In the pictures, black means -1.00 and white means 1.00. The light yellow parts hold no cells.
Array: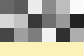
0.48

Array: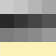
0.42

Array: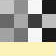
0.93

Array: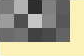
0.00

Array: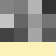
0.41

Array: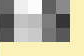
-0.25

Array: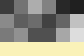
-0.69

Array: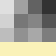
-0.23
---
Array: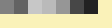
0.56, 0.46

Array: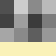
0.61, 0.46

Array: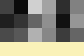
0.63, 0.39

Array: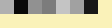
0.54, 0.38

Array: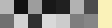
0.70, 0.65

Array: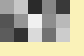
0.88, 0.71

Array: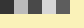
0.68, 0.47

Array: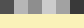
0.60, 0.43
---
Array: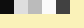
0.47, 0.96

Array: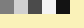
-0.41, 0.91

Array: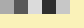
0.72, 0.72

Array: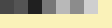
-0.07, 0.62

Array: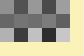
-0.14, 0.56

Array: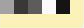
-0.28, 0.96

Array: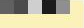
0.62, 0.62

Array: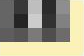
0.60, 0.60

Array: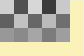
-0.19, 0.69
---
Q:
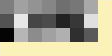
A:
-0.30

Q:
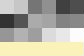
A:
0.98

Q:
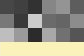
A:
-0.33

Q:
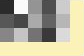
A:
0.71

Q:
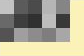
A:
0.31

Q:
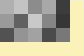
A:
-0.06

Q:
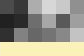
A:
0.53

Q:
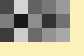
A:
0.32
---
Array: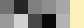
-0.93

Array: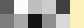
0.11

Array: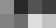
0.73

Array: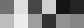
0.15

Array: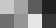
0.80

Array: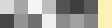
0.26
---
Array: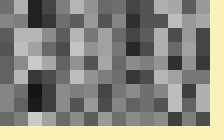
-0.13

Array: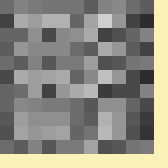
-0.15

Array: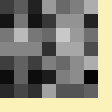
-0.51

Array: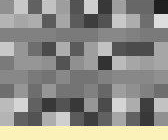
0.13

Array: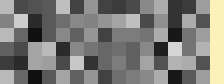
0.45
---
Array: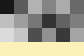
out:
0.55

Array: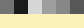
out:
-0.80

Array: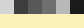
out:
-0.52

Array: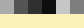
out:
-0.34

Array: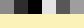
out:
-0.65

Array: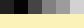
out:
-0.97
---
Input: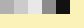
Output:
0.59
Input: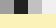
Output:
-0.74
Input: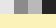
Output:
0.09
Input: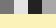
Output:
0.78
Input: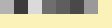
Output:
-0.54
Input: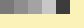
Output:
0.11
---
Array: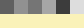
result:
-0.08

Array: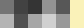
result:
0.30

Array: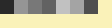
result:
-0.06

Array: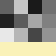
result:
-0.45

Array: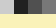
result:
-0.37

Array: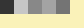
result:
0.07
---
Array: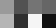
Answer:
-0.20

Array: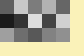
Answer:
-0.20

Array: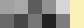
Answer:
0.68

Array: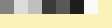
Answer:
0.95

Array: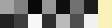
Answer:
-0.78

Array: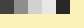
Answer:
-0.69

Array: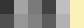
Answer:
0.50
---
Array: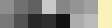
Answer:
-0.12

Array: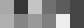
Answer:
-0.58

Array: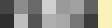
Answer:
0.10

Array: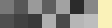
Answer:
-0.32

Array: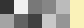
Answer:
0.88

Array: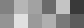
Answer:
0.43

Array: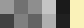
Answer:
-0.11

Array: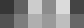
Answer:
-0.24

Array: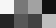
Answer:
-0.06

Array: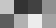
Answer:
-0.60
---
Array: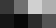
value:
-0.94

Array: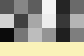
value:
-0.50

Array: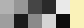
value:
-0.79

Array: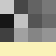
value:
0.52

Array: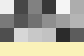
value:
-0.33

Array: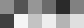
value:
0.92
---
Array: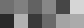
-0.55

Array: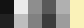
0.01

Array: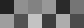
0.53

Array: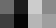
0.43

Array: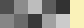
-0.56

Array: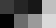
0.21

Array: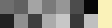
-0.51

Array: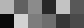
-0.02
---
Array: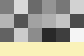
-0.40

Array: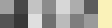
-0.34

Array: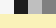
0.50

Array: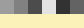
-0.22

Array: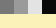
0.21

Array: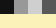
0.19

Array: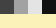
0.27

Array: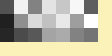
-0.41
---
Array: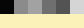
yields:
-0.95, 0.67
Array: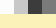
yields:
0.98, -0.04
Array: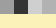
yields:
0.24, 0.40
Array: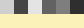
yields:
0.62, -0.63
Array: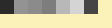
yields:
-0.67, -0.46
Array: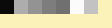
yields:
-0.92, 0.52
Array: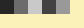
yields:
-0.70, 0.20
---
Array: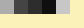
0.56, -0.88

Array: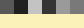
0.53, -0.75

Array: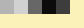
0.64, -0.91

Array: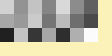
0.97, -0.75

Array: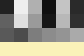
0.87, -0.88

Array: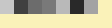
0.56, -0.68
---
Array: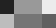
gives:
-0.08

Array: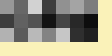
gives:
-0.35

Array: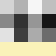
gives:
0.18

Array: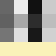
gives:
-0.65

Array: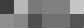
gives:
-0.38

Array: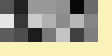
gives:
0.59
